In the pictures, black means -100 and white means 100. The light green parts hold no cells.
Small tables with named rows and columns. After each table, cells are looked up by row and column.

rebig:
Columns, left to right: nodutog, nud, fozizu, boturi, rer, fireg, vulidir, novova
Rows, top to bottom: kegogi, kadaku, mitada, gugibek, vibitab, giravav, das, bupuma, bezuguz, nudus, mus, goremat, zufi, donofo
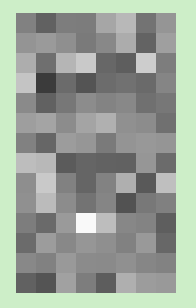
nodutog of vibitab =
8
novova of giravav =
-12
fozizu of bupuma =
-29
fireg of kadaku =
35
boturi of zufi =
9
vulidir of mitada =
61
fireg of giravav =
13
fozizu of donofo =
26
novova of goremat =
-19
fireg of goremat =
1
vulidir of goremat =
20
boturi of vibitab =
10
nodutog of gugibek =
54
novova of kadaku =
25
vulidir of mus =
3
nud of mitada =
-13
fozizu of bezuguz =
1
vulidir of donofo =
22

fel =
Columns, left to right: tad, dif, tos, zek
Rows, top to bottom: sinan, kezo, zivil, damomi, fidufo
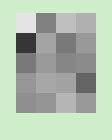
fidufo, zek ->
20
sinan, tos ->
50
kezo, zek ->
20
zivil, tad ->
-5
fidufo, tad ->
12
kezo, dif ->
29
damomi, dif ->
31
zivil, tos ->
5
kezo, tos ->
-5
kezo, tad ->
-58
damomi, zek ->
-21
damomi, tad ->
18
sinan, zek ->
38
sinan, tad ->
79
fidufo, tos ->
42
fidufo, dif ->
17

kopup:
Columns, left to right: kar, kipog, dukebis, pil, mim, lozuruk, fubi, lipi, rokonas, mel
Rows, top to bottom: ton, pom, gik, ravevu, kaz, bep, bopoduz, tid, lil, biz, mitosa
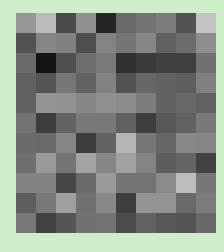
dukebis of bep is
-22
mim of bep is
-6
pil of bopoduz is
-53
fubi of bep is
-51
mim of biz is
7
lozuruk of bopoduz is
42
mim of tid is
5
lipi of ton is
-2
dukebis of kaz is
14
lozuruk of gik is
-62
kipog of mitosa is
-48
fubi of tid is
3
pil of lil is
-17
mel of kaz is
-23
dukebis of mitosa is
-33
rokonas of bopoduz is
6
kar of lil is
2

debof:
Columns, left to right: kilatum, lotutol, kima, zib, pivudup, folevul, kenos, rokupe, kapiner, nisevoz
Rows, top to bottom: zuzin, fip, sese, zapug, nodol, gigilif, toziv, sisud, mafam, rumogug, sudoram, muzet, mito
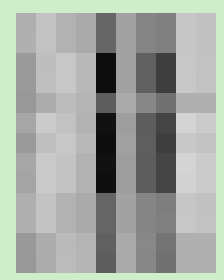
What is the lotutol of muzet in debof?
35
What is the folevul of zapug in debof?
26
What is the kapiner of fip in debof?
55
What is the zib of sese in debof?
44
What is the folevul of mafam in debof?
23
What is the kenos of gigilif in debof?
-27
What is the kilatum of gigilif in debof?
30
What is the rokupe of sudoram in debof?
0
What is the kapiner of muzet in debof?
37
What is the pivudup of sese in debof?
-90
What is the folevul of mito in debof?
33
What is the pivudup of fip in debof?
-20
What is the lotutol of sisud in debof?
58
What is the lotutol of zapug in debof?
50
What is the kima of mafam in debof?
53
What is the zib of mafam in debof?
40
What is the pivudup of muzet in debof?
-25
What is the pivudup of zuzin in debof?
-20
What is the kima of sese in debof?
56
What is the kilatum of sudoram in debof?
38

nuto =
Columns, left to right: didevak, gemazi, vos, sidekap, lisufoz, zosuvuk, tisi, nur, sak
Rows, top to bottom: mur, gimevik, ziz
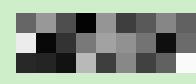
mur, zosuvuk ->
-51
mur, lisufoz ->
17
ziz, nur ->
-24
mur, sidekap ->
-98
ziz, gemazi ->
-72
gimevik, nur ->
-88
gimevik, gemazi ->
-94
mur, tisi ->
-30
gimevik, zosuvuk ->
14
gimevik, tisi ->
-10
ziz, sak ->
96
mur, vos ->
-39
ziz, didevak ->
-69
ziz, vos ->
-86
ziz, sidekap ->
45

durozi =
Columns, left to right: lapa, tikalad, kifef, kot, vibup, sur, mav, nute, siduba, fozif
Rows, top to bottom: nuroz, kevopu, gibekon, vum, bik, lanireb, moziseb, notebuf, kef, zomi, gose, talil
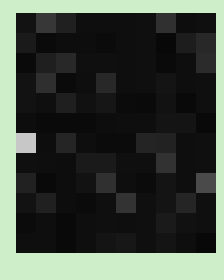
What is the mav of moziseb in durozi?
-72
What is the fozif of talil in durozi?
-94
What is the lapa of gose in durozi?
-91
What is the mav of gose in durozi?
-88
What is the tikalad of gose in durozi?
-89
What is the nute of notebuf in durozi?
-61
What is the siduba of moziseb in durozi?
-89
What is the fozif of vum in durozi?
-88
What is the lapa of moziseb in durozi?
56
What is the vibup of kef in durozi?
-62
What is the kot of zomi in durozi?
-91
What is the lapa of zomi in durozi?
-86
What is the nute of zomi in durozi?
-84
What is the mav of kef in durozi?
-91
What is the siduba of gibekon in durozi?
-89
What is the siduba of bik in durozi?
-93
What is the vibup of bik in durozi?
-83
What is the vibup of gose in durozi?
-88
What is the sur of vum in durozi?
-89

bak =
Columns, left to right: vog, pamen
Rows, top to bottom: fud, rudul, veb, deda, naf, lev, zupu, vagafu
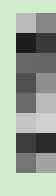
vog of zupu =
-52
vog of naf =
-17
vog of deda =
-37
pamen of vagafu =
27
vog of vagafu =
-9
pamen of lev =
62
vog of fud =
45
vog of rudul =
-76
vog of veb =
-18
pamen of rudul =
-55
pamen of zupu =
-67
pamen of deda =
11
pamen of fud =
5
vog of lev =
53

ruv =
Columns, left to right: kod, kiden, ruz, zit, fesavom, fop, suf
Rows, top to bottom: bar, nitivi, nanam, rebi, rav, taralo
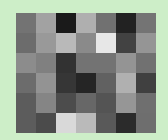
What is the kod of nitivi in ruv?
-15
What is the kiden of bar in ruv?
27
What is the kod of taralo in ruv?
-28
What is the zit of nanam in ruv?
-10
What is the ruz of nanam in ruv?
-61
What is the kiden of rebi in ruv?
15
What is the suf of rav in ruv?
-13
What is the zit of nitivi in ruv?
8
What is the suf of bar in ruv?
-9
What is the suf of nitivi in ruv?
17
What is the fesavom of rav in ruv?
-34
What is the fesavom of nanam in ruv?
-10
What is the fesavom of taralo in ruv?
-30
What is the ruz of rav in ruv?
-40
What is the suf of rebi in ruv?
-50
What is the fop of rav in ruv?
18

